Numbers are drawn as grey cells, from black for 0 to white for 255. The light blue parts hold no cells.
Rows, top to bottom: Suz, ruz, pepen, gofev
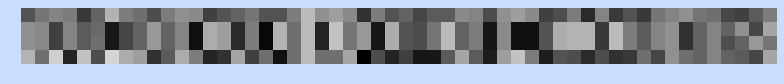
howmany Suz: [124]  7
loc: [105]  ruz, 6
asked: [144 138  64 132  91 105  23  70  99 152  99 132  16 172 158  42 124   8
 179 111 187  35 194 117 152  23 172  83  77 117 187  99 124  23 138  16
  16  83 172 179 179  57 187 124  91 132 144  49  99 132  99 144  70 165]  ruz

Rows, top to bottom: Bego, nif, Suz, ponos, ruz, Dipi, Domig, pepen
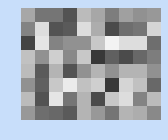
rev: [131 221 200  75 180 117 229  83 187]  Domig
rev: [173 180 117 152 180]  pepen
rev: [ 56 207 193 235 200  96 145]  Dipi
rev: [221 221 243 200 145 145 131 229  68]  Suz
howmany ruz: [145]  3

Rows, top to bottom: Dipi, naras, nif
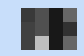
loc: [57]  Dipi, 1
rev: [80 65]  naras

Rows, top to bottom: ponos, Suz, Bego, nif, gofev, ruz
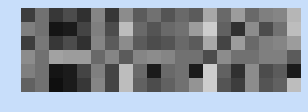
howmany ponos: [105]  3
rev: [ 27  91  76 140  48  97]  gofev
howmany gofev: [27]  4
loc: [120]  Bego, 2
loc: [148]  ruz, 13

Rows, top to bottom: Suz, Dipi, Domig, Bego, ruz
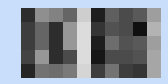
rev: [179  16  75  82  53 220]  Dipi
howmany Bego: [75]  3
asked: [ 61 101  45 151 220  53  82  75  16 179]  Dipi
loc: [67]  Bego, 1

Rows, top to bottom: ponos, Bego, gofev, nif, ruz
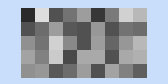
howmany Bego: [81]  3
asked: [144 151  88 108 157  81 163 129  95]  ruz
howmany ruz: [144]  1
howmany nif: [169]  3
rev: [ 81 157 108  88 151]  ruz
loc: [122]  ponos, 7

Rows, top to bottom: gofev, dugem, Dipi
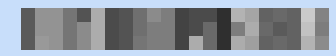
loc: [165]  gofev, 17
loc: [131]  gofev, 22

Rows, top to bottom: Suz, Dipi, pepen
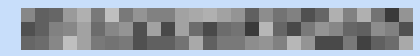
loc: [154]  Suz, 4
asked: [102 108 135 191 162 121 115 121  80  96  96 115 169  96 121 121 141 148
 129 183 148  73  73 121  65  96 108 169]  pepen
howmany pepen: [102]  1
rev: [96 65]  pepen
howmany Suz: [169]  1
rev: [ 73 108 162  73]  Dipi

